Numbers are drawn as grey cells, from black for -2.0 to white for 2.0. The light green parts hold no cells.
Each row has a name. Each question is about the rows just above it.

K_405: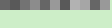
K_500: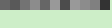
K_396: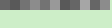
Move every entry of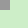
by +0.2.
[0.6]
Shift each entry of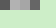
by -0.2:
[-0.8  0.6  0.4 -0.6]
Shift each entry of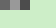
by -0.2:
[-0.6  0.2 -1.0]
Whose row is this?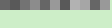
K_405

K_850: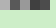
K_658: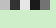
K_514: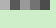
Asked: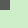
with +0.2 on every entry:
[-0.4]
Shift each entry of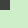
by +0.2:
[-0.8]

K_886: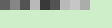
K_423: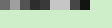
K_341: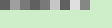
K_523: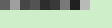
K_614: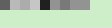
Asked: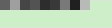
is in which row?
K_523
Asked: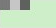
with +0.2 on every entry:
[ 0.1  1.3 -0.3]
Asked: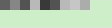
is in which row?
K_886
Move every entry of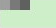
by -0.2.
[ 0.3 -0.3 -0.7]
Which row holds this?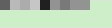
K_614

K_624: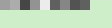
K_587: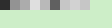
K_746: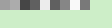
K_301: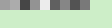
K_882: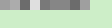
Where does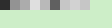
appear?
K_587
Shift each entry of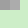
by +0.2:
[0.7 0.9]

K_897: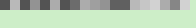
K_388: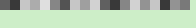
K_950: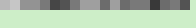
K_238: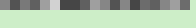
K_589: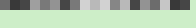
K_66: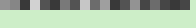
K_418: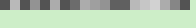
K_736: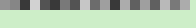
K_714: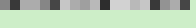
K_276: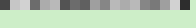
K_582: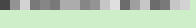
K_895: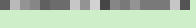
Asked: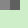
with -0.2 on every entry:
[-0.1 -0.7]
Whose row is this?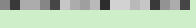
K_714

